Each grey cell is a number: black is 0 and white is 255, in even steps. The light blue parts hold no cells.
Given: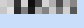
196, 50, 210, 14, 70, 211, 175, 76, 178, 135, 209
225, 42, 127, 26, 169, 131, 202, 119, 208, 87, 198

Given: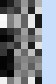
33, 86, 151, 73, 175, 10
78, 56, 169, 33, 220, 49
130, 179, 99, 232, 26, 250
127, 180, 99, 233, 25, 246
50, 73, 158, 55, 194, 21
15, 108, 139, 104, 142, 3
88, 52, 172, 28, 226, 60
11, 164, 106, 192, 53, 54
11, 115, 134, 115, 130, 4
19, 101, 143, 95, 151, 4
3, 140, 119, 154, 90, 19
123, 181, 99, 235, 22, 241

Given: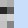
172, 182
94, 38
210, 200
133, 194

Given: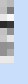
184, 194
123, 188
248, 231
56, 42
144, 193
229, 199
148, 145
171, 145
233, 233

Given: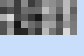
130, 60, 138, 60, 90, 151, 142, 123, 186, 127, 114
81, 60, 109, 104, 106, 188, 149, 103, 188, 96, 60
214, 69, 90, 54, 23, 126, 132, 60, 169, 114, 175
138, 20, 149, 109, 88, 166, 159, 92, 149, 122, 83
156, 34, 37, 95, 53, 185, 118, 81, 217, 124, 81

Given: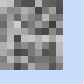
192, 105, 82, 79, 179, 99, 93, 84, 199
139, 143, 175, 155, 70, 121, 159, 77, 169
156, 107, 159, 131, 116, 184, 124, 121, 124
167, 203, 99, 123, 157, 127, 62, 161, 107
174, 177, 164, 132, 83, 71, 135, 98, 139
183, 71, 192, 199, 178, 201, 165, 204, 125
193, 121, 141, 120, 170, 129, 91, 187, 176
148, 71, 80, 121, 149, 82, 91, 181, 169
184, 143, 177, 103, 116, 115, 104, 155, 126
142, 73, 103, 168, 133, 133, 85, 124, 141

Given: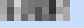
116, 212, 128, 119, 114, 117, 54, 188, 136, 163
85, 179, 127, 117, 81, 129, 48, 158, 171, 165
93, 193, 106, 159, 81, 113, 90, 197, 166, 179
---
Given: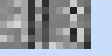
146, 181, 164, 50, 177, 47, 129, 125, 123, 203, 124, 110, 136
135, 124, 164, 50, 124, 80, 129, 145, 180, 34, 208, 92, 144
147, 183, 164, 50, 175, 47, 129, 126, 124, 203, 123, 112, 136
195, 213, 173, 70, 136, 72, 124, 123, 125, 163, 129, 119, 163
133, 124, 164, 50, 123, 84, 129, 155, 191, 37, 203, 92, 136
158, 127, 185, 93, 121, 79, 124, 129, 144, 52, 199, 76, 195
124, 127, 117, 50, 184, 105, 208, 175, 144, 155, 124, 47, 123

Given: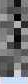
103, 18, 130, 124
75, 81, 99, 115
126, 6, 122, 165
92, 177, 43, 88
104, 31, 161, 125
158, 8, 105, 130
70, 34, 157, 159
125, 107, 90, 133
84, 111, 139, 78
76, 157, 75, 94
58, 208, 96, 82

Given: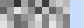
127, 53, 165, 96, 182, 60, 176, 204, 185, 131
156, 226, 185, 144, 77, 195, 102, 145, 206, 100
151, 107, 147, 162, 223, 130, 202, 165, 126, 210
187, 105, 119, 181, 206, 131, 228, 176, 133, 225

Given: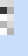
214, 219
174, 55
229, 253
215, 182
180, 254

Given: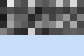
232, 98, 78, 203, 101, 88, 113, 200, 114, 218, 89, 43
82, 68, 70, 117, 30, 65, 62, 72, 58, 93, 57, 66
146, 99, 100, 41, 69, 118, 69, 110, 150, 70, 129, 24
161, 108, 92, 64, 148, 120, 135, 186, 88, 168, 70, 43
90, 47, 41, 208, 69, 42, 75, 76, 91, 96, 90, 129

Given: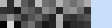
47, 182, 92, 64, 191, 112, 99, 177, 135, 112, 137, 170, 182
45, 22, 106, 91, 65, 140, 120, 37, 136, 149, 111, 45, 50
144, 95, 50, 83, 104, 64, 34, 176, 59, 48, 70, 85, 100
217, 12, 85, 116, 61, 23, 38, 171, 21, 42, 46, 57, 4

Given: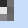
115, 44
99, 230
107, 135

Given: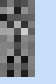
122, 68, 81, 117, 75
166, 30, 144, 112, 140
88, 86, 97, 100, 23
53, 176, 50, 126, 145
167, 86, 206, 96, 164
150, 41, 136, 126, 123
128, 77, 126, 109, 131
154, 54, 137, 114, 131
11, 145, 21, 130, 139
79, 117, 78, 127, 113
22, 125, 31, 118, 117
